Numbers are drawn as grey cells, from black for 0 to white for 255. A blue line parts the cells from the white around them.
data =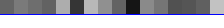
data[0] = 100
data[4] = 173
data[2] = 110
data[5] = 53
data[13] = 85

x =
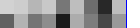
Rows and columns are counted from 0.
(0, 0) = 210
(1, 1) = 179
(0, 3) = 200
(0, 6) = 109
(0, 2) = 182

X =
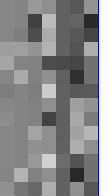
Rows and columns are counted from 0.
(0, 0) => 134
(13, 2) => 103
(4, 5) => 69
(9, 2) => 164
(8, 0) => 140
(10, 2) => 144
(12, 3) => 143
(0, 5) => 88
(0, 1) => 132
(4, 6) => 114
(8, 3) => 67
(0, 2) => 153
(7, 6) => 146
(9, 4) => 96
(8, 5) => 169
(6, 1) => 132
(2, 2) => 77
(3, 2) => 148
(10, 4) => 97
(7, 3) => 143
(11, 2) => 153
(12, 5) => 40
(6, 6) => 90
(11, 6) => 114
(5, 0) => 134
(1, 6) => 41
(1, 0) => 134
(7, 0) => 134
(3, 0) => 158

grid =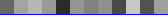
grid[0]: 103
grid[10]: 82
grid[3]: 153
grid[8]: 73

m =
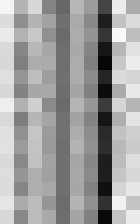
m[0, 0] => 244
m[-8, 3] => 165
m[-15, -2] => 195
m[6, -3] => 11
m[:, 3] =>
[132, 162, 144, 166, 171, 158, 168, 138, 165, 155, 154, 163, 160, 168, 149, 169]
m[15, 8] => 195
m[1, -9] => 143
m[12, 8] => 197
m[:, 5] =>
[183, 170, 172, 169, 172, 173, 165, 181, 163, 173, 178, 166, 168, 167, 180, 165]
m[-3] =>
[219, 134, 175, 168, 111, 167, 131, 16, 212, 231]
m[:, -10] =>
[244, 220, 234, 218, 216, 223, 216, 238, 217, 224, 225, 218, 221, 219, 229, 216]
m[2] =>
[234, 178, 200, 144, 107, 172, 148, 54, 248, 190]
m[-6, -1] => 202
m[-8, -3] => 21
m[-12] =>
[216, 127, 172, 171, 110, 172, 128, 6, 199, 237]
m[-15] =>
[220, 143, 180, 162, 112, 170, 136, 30, 195, 219]
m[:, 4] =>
[103, 112, 107, 110, 110, 112, 109, 106, 113, 113, 111, 112, 111, 111, 108, 110]
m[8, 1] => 126
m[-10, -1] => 233
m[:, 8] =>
[237, 195, 248, 182, 199, 218, 170, 213, 175, 194, 184, 188, 197, 212, 242, 195]
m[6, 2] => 167
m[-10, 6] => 128
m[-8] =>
[217, 126, 182, 165, 113, 163, 131, 21, 175, 227]
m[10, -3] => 46
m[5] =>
[223, 149, 189, 158, 112, 173, 139, 36, 218, 212]

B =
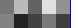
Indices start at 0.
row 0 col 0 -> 118
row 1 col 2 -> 64
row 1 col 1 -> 34
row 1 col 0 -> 131

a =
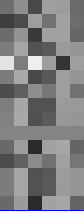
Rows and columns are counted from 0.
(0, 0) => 110
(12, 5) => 150
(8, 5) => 150
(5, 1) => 169
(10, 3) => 161
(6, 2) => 142
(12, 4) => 156
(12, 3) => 88
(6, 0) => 76
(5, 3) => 88
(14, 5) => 99
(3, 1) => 165
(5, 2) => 73
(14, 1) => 155
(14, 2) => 42
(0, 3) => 159
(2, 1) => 148
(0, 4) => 156
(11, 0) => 76
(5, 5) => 149
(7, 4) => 155
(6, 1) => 94
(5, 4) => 158
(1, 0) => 62
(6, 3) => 119
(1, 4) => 161
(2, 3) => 160

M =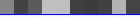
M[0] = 134
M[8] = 178
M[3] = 192

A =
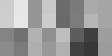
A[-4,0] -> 205
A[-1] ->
[139, 123, 175, 153, 176, 65, 55, 156]
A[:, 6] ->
[170, 181, 63, 55]
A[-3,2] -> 149
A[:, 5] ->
[122, 124, 93, 65]
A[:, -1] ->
[166, 165, 158, 156]
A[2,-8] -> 132

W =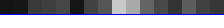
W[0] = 21
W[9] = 168
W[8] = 201
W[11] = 72
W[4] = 71
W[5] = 22

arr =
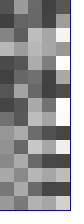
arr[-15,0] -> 83
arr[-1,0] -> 153
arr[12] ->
[168, 138, 182, 166, 188]
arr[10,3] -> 166
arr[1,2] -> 104
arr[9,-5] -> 151
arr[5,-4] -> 103
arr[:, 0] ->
[83, 64, 132, 183, 74, 65, 85, 69, 113, 151, 146, 137, 168, 119, 153]
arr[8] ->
[113, 88, 189, 164, 251]
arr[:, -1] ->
[87, 157, 244, 151, 253, 168, 78, 253, 251, 70, 239, 70, 188, 71, 209]
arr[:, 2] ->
[105, 104, 189, 183, 172, 112, 104, 169, 189, 108, 199, 105, 182, 106, 178]
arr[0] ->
[83, 154, 105, 66, 87]
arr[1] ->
[64, 100, 104, 68, 157]
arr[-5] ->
[146, 104, 199, 166, 239]
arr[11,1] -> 170
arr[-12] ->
[183, 156, 183, 166, 151]
